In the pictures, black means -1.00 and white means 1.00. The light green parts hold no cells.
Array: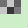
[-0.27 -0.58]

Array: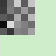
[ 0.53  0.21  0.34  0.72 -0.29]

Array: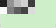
[-0.53 -0.47]

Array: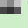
[ 0.53 -0.60]

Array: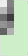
[0.02 0.43]

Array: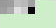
[0.26 0.60]

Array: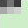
[-0.56  0.52]

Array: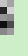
[ 0.29 -0.71]

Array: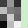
[-0.65 -0.03 -0.38]
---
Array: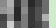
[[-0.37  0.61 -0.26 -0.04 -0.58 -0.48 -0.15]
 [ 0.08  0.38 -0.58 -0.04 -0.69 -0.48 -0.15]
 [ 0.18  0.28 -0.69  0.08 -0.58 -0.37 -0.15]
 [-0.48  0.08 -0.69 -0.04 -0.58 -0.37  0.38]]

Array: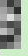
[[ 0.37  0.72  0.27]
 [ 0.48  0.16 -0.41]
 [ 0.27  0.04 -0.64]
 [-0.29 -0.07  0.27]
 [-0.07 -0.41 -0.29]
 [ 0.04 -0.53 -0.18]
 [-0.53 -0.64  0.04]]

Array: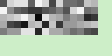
[[-0.35  0.66  0.78  0.78 -0.24  0.91  0.66 -0.45  0.66 -0.14 -0.14 -0.24
   0.54  0.43]
 [ 0.43  0.54  0.66  0.91  0.54 -0.94  0.78  0.43  0.33 -0.03  0.21  0.10
  -0.70 -0.57]
 [-0.03  0.21  0.21  0.78  0.78 -0.70  0.78  0.33  0.33  0.10 -0.14 -0.03
  -0.35 -0.45]
 [ 0.91  0.10 -0.24 -0.35 -0.57 -0.57 -0.35 -0.24 -0.03 -0.35  0.66  0.91
  -0.14 -0.03]
 [ 0.33 -0.45 -0.57 -0.83  0.43  0.54 -0.70  0.54 -0.57  0.21  0.21  0.33
   0.43  0.54]]

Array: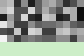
[[ 0.46  0.67 -0.38 -0.38  0.67 -0.25  0.34 -0.03 -0.38  0.46  0.34 -0.89]
 [ 0.34  0.46 -0.64  0.10 -0.77 -0.25  0.21  0.34 -0.03 -0.64 -0.38  0.10]
 [ 0.79  0.34 -0.51 -0.51  0.10 -0.25 -0.15 -0.15 -0.03  0.21 -0.25 -0.38]
 [-0.77  0.21 -0.38  0.67 -0.64 -0.77  0.56  0.46 -0.77 -0.64  0.34 -0.89]
 [ 0.91  0.10 -0.51 -0.15 -0.03 -0.15 -0.25 -0.25  0.10  0.10 -0.51  0.21]
 [-0.38 -0.51  0.56 -0.64  0.67  0.56 -0.51 -0.51  0.46  0.56  0.21  0.34]]

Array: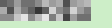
[[ 0.09  0.09  0.55  0.78  0.09  0.44  0.78 -0.01  0.55 -0.47  0.22 -0.12
  -0.12]
 [-0.25 -0.12  0.22 -0.12 -0.12  0.09  0.44  0.22  0.34 -0.37  0.22  0.34
   0.44]
 [ 0.34 -0.37  0.34 -0.01 -0.25 -0.58 -0.25  0.65  0.09 -0.12  0.65  0.22
  -0.01]]

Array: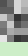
[[-0.03  0.57 -0.36 -0.13]
 [-0.13  0.33  0.23  0.23]
 [ 0.57  0.10 -0.59 -0.36]
 [ 0.79 -0.03 -0.59 -0.49]
 [-0.36 -0.13  0.68  0.46]
 [-0.26 -0.26  0.68  0.33]]

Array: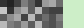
[[-0.27  0.11  0.32 -0.49  0.45 -0.37 -0.15 -0.37 -0.02]
 [ 0.45 -0.02 -0.15  0.21 -0.27  0.45 -0.27 -0.37 -0.15]
 [ 0.55 -0.60  0.11  0.32 -0.27  0.45 -0.37 -0.49 -0.49]
 [-0.60 -0.72 -0.49 -0.02 -0.27 -0.60  0.21  0.32 -0.15]]

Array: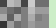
[[-0.46  0.47  0.34 -0.46  0.59 -0.13 -0.13]
 [-0.59  0.22 -0.13 -0.01  0.22  0.09  0.09]
 [ 0.09 -0.13 -0.25 -0.01  0.47  0.22  0.22]
 [ 0.34 -0.25  0.34 -0.01  0.34 -0.01  0.09]]

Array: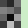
[[-0.58  0.49 -0.45]
 [ 0.02 -0.09 -0.34]
 [-0.45 -0.69 -0.09]
 [-0.21 -0.91  0.26]]
